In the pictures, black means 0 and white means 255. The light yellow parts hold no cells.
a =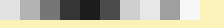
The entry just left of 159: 232
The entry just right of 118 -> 54

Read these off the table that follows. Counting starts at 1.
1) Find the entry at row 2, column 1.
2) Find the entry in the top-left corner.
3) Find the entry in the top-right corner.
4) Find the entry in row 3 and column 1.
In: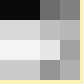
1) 217
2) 10
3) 129
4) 244

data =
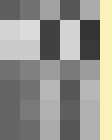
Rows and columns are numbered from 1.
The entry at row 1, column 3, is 162
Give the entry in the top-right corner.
170
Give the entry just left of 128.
114
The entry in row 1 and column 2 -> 114
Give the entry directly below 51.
57
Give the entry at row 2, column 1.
211
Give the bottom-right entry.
177
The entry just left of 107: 101
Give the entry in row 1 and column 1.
94
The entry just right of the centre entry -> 122

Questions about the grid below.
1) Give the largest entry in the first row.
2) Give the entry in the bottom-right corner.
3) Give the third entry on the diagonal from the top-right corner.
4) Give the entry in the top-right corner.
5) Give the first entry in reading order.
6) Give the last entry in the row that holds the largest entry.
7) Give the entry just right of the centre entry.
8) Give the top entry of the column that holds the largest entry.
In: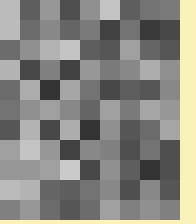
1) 195
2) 128
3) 159
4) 122
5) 187
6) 79
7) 159
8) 79

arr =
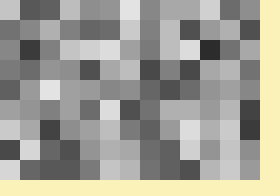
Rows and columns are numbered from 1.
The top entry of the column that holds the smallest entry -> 208
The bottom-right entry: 154
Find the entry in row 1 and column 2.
88
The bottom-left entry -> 214
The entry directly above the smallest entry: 154
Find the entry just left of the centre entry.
135
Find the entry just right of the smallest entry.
114
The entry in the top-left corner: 196
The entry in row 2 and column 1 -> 114
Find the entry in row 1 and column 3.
96
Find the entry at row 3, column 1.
135
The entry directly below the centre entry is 80
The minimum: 44
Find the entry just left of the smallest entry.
220
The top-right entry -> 142

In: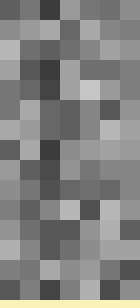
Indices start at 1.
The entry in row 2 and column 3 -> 168
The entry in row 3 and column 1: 183
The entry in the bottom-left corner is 87
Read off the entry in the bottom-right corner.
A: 141
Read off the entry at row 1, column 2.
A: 118
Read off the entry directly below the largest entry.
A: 133
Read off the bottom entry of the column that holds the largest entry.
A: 176
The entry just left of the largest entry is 162
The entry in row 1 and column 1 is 95
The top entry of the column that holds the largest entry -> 118
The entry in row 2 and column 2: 154
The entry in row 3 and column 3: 95
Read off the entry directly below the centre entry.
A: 147
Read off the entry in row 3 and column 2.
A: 111
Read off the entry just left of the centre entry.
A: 60
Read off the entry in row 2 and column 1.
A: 141
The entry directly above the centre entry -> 95

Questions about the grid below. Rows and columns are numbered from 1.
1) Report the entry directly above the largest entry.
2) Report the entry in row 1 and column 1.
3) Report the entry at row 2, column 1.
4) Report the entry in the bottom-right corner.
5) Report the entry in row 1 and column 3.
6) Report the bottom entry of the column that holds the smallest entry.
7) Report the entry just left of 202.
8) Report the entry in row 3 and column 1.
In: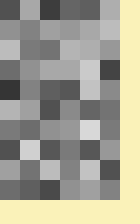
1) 101
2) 81
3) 145
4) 130
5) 61
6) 109
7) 168
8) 188

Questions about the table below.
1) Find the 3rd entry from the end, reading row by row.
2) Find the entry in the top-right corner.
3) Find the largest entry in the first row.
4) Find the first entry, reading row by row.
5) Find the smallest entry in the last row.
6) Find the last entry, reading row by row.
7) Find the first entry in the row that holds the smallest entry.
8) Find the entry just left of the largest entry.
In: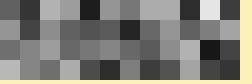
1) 164
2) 61
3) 229
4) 97
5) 45
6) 53
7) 111
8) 45
